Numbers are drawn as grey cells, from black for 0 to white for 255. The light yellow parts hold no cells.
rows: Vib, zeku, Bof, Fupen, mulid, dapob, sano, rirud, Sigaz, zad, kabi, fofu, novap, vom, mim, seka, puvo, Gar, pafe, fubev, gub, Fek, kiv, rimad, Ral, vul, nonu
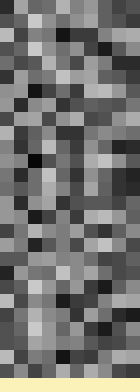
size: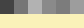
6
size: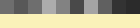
10
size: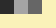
3

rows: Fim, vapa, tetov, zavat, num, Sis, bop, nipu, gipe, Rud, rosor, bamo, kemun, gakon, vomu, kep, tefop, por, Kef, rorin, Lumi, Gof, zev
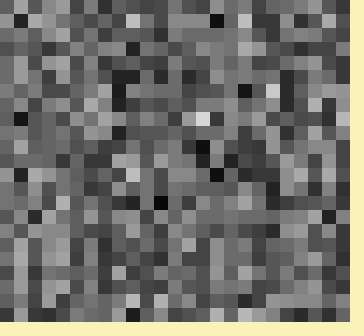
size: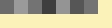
7
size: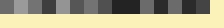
15
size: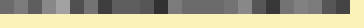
25
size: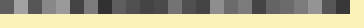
25
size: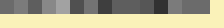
15

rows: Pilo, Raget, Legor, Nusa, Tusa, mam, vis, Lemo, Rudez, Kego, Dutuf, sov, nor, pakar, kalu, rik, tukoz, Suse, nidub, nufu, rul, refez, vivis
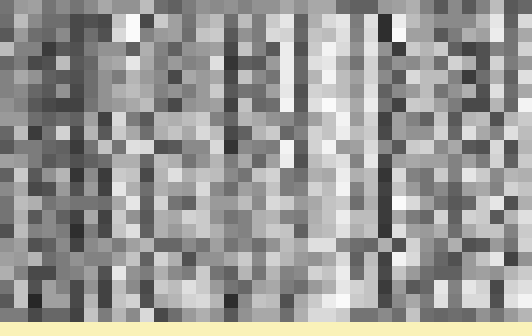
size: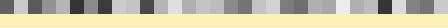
32
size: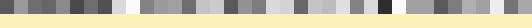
38
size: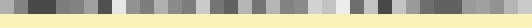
38
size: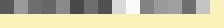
15

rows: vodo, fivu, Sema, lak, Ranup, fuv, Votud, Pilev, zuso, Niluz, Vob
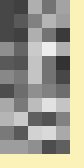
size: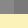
2
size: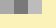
3
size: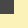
1
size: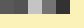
5

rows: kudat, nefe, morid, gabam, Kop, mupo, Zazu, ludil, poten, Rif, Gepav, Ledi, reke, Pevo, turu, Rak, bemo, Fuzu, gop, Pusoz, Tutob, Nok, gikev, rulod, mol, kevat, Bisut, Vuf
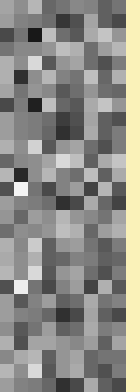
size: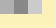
3
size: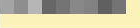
9
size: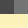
2
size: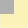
1
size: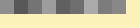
9
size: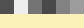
6

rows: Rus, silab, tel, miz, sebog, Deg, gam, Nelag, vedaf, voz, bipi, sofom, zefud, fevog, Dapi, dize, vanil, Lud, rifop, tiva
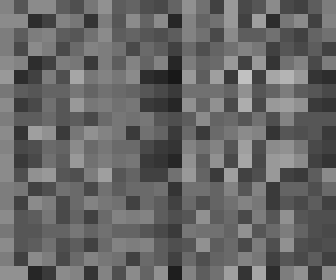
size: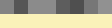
8
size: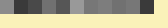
11
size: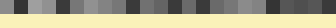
24
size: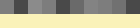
10
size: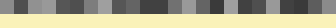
24
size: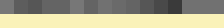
16
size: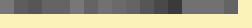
17

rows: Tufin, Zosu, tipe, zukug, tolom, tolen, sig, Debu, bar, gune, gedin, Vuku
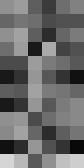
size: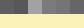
6
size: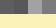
4
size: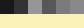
6

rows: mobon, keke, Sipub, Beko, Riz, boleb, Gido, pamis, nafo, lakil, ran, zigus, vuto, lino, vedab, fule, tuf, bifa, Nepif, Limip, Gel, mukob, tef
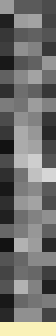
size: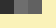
3
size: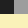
2
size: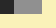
3
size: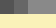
4
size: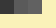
3
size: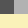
2

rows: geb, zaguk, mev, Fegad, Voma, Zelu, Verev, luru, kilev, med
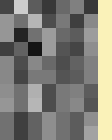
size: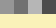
4
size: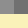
2
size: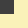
1
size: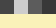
4
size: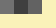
3

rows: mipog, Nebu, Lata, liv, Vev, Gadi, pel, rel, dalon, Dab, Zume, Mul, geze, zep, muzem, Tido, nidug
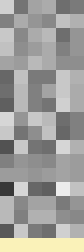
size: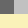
2
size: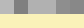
6

